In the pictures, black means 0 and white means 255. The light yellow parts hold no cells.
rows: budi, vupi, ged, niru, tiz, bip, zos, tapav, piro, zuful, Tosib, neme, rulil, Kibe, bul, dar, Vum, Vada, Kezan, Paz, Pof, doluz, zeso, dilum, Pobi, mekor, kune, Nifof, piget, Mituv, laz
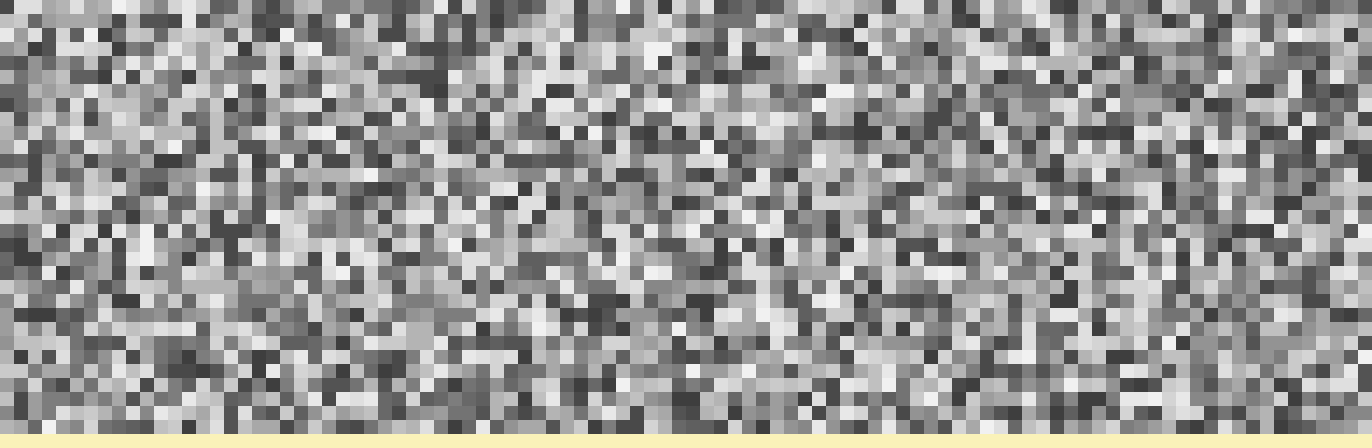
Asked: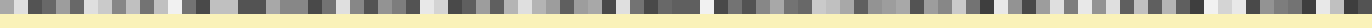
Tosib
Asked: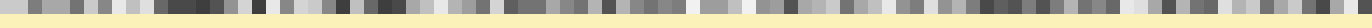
kune
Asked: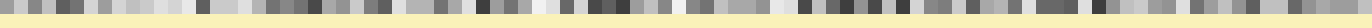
dilum

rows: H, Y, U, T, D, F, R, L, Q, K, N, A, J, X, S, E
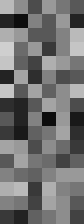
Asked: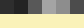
L
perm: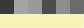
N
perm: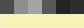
L
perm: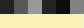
Y
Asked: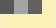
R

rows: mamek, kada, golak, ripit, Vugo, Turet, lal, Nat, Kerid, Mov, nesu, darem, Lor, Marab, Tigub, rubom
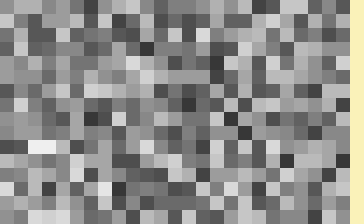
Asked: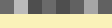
kada
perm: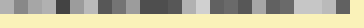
lal
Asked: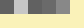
ripit
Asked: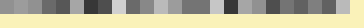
Kerid

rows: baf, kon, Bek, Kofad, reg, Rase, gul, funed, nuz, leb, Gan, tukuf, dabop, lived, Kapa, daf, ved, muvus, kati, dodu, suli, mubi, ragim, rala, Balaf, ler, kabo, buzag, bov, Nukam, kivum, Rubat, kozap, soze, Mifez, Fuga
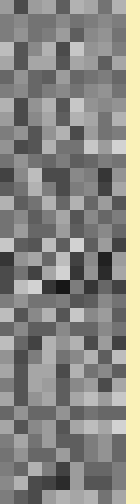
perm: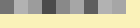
nuz
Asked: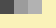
Fuga
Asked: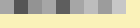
bov
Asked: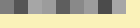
buzag

